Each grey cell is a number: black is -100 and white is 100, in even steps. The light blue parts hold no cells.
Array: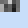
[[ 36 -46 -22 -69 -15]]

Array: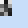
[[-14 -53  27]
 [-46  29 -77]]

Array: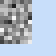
[[ 32  30 -16 -76  43  30  -5  56]
 [ 20  49 -18  31 -12  24  27 -28]
 [-11 -43 -64  24  -6  15 -29  90]
 [ 92  -2  55   8  16 -17  55  13]
 [-35  50  74  -1   1  16  25  47]]

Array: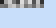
[[ -4 -11  46  57  14  58  -6  18 -15  41 -10]]

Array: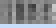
[[ -1  -3 -20  15 -44 -39   9 -41 -52  15   8 -36 -13  57]
 [ -3  11 -26  32 -35 -32  13 -18  -9   0  15 -10  15  17]
 [  7   5 -12  29 -15  -5  14  -5   8   3  11  -4   6  20]]

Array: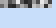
[[-17  30 -63 -70 -13  35   6 -65  54  32  61 -60  49]]

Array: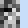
[[  2 -50  19 -30 -16]
 [-43  62   3  32  77]
 [-64  37  59  57 -58]]

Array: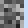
[[-10  33  10   2  43 -43]
 [ 29 -21 -13 -26 -45   4]
 [ 17 -40 -61  -1 -44  35]]

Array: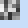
[[ 85 -36  56  -5 -29]
 [ -9  49 -60  -7  -5]]
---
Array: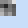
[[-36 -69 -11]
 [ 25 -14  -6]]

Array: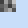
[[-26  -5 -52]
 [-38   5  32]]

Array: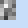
[[ 28  92  24]
 [ 50 -10 -10]]

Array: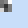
[[-17 -60  -1]
 [ 67 -38  -2]]

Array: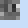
[[-32 -41   5]
 [-15 -42   5]]

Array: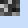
[[ 56   4 -62]
 [-39  49 -60]]

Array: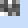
[[-36 -38  27]
 [-10 -53 -22]]
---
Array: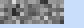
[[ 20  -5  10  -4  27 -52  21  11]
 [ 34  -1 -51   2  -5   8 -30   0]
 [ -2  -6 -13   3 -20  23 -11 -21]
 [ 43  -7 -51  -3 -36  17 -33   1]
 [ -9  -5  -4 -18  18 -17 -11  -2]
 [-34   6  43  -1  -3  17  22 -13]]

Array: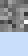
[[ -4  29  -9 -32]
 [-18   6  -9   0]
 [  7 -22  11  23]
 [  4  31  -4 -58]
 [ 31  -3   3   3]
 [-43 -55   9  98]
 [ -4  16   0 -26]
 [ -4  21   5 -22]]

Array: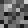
[[-57 -14 -27  63]
 [-15  58 -46 -50]
 [-18   9  38 -46]
 [-11 -59 -64 -28]
 [-12 -22  -5 -92]
 [-79 -54  -8  13]
 [ 37 -11 -38 -33]]

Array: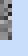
[[-23  18]
 [  3 -76]
 [  3  20]
 [ -5 -67]
 [-32  61]
 [ 38  -5]
 [ -2   2]
 [-10  26]
 [ 12 -23]
 [ 14 -42]]

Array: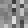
[[ -1  15  13   1]
 [ 23  -7  11  30]
 [  0   3  13   5]
 [ -2  15   9 -12]
 [ 14   4   6   5]
 [ 23  15   7  22]
 [ 26  24  20  51]]

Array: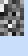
[[ 28  -9 -37]
 [ 81 -24 -29]
 [ 89 -40  -6]
 [-83   7  45]
 [-48 -10  -3]
 [ 33 -61 -35]
 [-17  92 -61]
 [ 21 -58 -28]
 [-48  58  10]]

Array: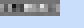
[[ -9  -8 -10  -9  -8 -10  -9 -11]
 [ 28  30 -28  75  25  78 -11  22]
 [ 12  19 -19  45  25  32 -22  25]
 [ -9  -9  -8  -9  -9 -11 -10 -10]]
